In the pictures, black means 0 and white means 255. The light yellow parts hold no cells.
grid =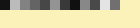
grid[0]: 19
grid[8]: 136
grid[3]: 100
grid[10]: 228

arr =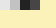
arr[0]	230
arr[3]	70

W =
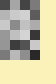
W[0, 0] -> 74
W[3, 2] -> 212
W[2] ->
[201, 139, 193, 172]
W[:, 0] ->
[74, 181, 201, 152, 150, 122]
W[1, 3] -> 92
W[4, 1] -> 61

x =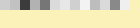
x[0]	206
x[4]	118
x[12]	239
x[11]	137

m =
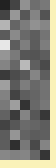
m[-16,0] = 34
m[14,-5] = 93
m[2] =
[180, 101, 124, 145, 134]
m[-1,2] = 133
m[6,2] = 185
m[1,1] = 151
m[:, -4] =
[68, 151, 101, 138, 93, 122, 103, 76, 90, 67, 158, 59, 87, 149, 47, 129]
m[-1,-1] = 53
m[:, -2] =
[110, 132, 145, 94, 92, 84, 95, 133, 104, 101, 104, 87, 101, 92, 73, 102]
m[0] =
[34, 68, 145, 110, 120]
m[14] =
[93, 47, 120, 73, 132]
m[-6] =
[121, 158, 51, 104, 119]
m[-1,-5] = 135
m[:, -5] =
[34, 68, 180, 91, 231, 149, 132, 58, 159, 130, 121, 98, 67, 92, 93, 135]
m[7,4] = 94
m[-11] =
[149, 122, 86, 84, 93]
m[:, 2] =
[145, 87, 124, 105, 126, 86, 185, 89, 125, 94, 51, 132, 106, 99, 120, 133]
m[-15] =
[68, 151, 87, 132, 83]

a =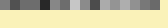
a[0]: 125
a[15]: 106
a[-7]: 76
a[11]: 148
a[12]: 174
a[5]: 135

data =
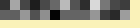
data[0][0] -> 50
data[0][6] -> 186
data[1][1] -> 96
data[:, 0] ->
[50, 97]
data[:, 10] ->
[119, 61]
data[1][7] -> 100
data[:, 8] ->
[45, 101]
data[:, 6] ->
[186, 101]

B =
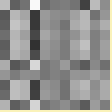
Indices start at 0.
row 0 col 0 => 190
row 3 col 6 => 128
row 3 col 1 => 181
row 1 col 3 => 56
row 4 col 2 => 173
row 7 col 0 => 149
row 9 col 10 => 170
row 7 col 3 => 139
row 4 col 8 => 192
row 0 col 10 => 141
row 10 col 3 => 212
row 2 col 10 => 174
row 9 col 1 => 190
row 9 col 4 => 154
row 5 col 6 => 124
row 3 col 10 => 149
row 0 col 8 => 65
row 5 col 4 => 150
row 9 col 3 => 64
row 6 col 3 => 215
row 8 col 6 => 114
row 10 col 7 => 119
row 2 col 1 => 196
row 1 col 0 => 88
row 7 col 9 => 161
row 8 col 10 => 171
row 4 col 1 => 186
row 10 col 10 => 125
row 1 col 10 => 150
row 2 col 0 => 94
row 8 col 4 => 148

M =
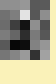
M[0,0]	143
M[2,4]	80
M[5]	[118, 133, 154, 50, 162]
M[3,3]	122
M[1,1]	126
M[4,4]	150
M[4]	[89, 7, 13, 130, 150]
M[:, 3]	[89, 87, 143, 122, 130, 50]
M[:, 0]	[143, 113, 108, 124, 89, 118]

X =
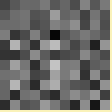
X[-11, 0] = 66
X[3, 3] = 127
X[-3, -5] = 106
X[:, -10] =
[88, 109, 108, 52, 179, 49, 160, 116, 181, 41, 136]
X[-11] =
[66, 88, 105, 104, 121, 87, 102, 76, 131, 87, 121]
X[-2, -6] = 43
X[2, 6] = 117
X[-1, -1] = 151
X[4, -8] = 49
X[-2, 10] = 62
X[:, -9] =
[105, 115, 114, 74, 103, 76, 118, 132, 97, 113, 82]
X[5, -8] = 139
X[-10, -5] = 100
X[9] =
[102, 41, 113, 120, 68, 43, 113, 140, 116, 149, 62]
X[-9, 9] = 126
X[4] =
[57, 179, 103, 49, 153, 187, 109, 70, 100, 32, 149]
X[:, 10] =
[121, 82, 77, 85, 149, 74, 103, 72, 146, 62, 151]
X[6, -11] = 91
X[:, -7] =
[121, 88, 85, 80, 153, 91, 113, 77, 143, 68, 153]
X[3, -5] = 83
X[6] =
[91, 160, 118, 45, 113, 195, 122, 125, 59, 93, 103]
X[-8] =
[125, 52, 74, 127, 80, 6, 83, 103, 121, 105, 85]
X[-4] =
[112, 116, 132, 67, 77, 161, 122, 148, 49, 140, 72]
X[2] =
[107, 108, 114, 74, 85, 129, 117, 142, 69, 126, 77]

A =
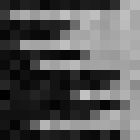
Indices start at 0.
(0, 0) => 33
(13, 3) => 9
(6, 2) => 7
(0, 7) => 17
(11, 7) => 33
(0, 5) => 18
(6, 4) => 171
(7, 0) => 23
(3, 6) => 121
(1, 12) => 190
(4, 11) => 169
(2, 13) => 167
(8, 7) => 28
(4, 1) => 49
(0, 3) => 28
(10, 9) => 23
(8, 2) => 8
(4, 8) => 180
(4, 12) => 178
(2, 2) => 28
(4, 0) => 41
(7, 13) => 181
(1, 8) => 181
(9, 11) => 159
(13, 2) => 13
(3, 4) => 8
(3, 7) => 166
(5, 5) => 13
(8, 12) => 168
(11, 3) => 20
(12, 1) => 5
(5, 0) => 16
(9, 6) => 21
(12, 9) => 167
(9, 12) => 178
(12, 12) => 154
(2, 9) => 165
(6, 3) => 69
